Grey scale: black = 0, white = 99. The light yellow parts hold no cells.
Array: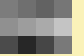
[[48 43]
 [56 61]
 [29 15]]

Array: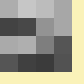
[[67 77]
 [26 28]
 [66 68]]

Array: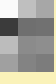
[[97 74]
 [23 43]
 [73 54]]

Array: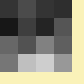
[[20 29]
 [ 9 24]
 [40 32]]

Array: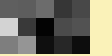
[[37 36]
 [82 22]
 [49 58]]

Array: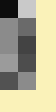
[[ 5 78]
 [54 41]
 [54 26]]
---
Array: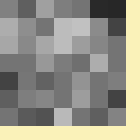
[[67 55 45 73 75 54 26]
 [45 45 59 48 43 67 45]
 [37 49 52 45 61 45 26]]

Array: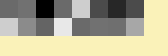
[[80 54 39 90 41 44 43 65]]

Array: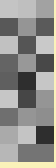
[[34 58 35]
 [39 59 28]
 [77 27 58]
 [66 76 18]]

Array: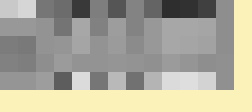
[[59 59 57 45 65 50 61 51 59 65 65 64 55]
 [50 49 55 60 57 57 58 57 56 60 58 55 56]]

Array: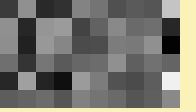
[[56 15 58 60 26 38 53 41 43 15]
 [43 20 46 35 40 42 56 37 44 39]
 [36 39 42 33 50 45 41 33 37 53]]

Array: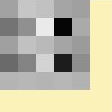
[[45 56 91  2 66]
 [41 51 82 11 55]]

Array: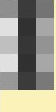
[[87 19 65]
 [87 19 65]]
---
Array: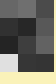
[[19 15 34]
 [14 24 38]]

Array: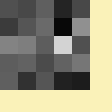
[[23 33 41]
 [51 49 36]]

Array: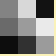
[[41 60 91]
 [ 5 19 60]]

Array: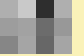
[[61 63 42]
 [52 64 40]]

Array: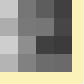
[[67 47 46]
 [80 55 25]]

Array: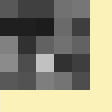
[[12 12 11]
 [50 19 38]]

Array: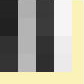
[[13 70 23]
 [19 70 19]]

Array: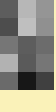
[[30 74 56]
 [46 36 42]]
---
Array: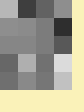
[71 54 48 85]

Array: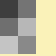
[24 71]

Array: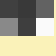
[25 24]

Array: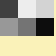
[25 45]

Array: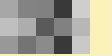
[65 67 54]

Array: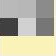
[72 81]

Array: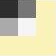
[18 95]

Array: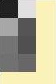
[13 33]

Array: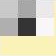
[78 20]
